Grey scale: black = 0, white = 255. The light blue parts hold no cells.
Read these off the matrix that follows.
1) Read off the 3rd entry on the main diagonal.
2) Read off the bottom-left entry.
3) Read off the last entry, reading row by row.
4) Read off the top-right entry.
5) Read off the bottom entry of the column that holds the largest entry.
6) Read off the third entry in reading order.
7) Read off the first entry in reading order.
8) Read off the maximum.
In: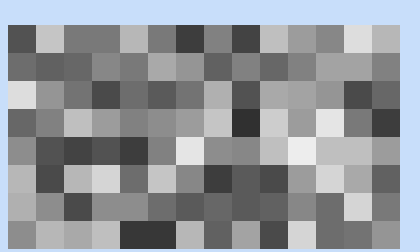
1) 115
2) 141
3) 149
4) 183
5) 213
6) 121
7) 82
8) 237

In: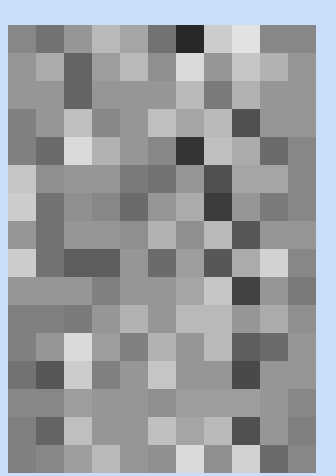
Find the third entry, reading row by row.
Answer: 150
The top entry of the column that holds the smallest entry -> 40
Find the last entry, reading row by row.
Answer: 135
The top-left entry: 135
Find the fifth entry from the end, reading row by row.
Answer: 218
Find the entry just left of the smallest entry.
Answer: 114
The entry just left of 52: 135
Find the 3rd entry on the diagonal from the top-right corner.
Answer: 178
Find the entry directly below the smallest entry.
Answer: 218
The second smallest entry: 52
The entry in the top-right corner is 135
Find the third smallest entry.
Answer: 60
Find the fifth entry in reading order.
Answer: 165
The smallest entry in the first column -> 114
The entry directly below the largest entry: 197
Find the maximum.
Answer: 226
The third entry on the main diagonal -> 100
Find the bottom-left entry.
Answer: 128
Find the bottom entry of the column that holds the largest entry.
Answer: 210
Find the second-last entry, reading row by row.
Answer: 107
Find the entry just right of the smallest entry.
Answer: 204
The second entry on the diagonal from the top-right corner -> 178
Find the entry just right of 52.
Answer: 191
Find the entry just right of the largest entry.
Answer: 135
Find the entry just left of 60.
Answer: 171

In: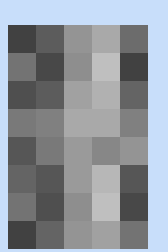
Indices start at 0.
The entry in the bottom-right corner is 115
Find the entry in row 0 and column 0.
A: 65
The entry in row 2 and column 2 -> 161
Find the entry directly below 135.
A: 183
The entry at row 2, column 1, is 92
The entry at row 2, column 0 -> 79
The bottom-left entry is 65
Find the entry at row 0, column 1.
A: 92
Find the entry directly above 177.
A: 191

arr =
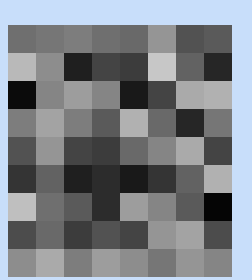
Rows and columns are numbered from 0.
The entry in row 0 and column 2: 125
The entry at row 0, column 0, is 111
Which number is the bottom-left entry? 141
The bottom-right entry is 133
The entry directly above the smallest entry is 177
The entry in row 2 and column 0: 11
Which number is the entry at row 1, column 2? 31
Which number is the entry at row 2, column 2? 157
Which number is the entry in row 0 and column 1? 118
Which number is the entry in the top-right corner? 90
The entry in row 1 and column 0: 185
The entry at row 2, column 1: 133
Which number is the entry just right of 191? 111

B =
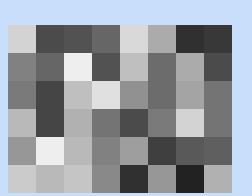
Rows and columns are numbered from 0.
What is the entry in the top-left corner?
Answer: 211
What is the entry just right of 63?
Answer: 89
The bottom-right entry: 177
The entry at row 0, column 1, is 75
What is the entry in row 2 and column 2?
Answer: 191
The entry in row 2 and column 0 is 122
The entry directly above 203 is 151
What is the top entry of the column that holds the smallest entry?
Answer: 48
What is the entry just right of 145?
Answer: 108
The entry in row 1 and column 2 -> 238
